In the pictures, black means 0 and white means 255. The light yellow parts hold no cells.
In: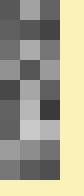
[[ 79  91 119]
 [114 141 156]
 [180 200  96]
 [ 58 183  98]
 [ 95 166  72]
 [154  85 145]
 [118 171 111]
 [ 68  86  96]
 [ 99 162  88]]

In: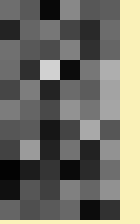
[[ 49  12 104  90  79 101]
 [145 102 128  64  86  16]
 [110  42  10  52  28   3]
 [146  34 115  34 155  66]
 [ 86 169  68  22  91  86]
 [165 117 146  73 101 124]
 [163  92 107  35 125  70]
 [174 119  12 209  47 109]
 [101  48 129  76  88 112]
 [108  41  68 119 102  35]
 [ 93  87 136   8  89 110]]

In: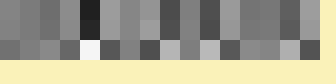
[[ 83 175 133 138  88 185 126 181  79 129  87 245 103 137 126 113]
 [153  91 121 119 151  76 129  79 157 134 154  39 138 112 123 130]
 [157  95 119 116 154  79 127  76 148 134 156  32 140 110 123 132]]

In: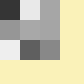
[[136  95 238]
 [165 168 150]
 [166 233  53]]

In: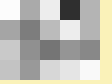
[[249 229 215 153 195]
 [136 149 117 144 201]
 [180 237 187 125 165]
 [180  47 237 170 252]]

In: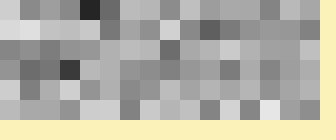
[[142 159 230 134 211 132 192 181 201 130 206 205 147 168 169 186]
 [179 165 146 181 166 180 164 188 148 138 176 148 207 174 127 205]
 [173 158 133 171 124 160 151 129 141 148 177 184  58 118 109 148]
 [191 160 161 178 202 180 169 109 183 188 177 151 147 125 143 134]
 [130 151 153 146 123  95 137 209 144 164 120 200 190 194 223 217]
 [167 185 132 168 169 157 191 140 182 187 106  37 137 158 138 206]]

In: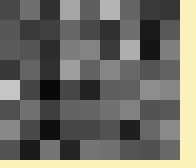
[[104  81  85 113 117  37 117  27  83]
 [137 104  31  82  71  70  14  73 136]
 [ 88  83 129 113 100  99  62 112  80]
 [133 141  96  94  34  71   9  69 197]
 [ 98  85 105 133  98 157  48 100  57]
 [127  21 174  58 132 125  45  85  91]
 [ 88  26 111  48  72 102  64  58  87]
 [ 54  58 100 180  95 165  49 111  72]]
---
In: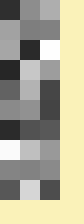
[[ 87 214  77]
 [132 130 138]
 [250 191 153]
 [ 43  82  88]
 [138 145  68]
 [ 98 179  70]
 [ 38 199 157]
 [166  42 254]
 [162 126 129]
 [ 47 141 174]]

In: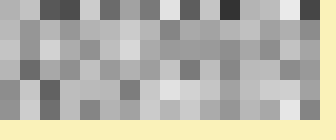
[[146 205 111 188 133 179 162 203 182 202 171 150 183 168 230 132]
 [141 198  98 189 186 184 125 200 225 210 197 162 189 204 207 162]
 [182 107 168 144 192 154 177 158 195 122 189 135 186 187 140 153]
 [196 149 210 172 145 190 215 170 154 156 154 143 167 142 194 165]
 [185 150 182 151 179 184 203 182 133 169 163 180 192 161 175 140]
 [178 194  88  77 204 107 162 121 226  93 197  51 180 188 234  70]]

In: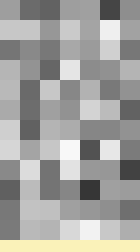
[[122 185 180 216 242 200 174]
 [120 194 192 160 151 143 111]
 [ 96 187 116 134  54 160 156]
 [137 220 115 226 152 151  66]
 [214 164 198 248  82 231 123]
 [207  97 180 172 134 134 146]
 [170 109 160 146 211 187  98]
 [185 106 199 135 178 121 146]
 [181 147 102 229 140 145 180]
 [117 137 120 168 155 208 119]
 [199 198 151 202 164 239 162]
 [158 107  98 158 160  69 142]]

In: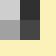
[[161  69]
 [206  48]]

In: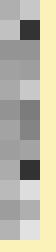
[[179 225]
 [157 175]
 [186 221]
 [172  50]
 [158 163]
 [163 132]
 [147 124]
 [169 200]
 [161 158]
 [148 148]
 [193  51]
 [175 199]]

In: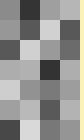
[[ 72 217 120 149]
 [160 185  89 179]
 [206 146 122 157]
 [173 177  51 174]
 [ 88 208 154 107]
 [151  88 209  88]
 [139  52 159 182]]
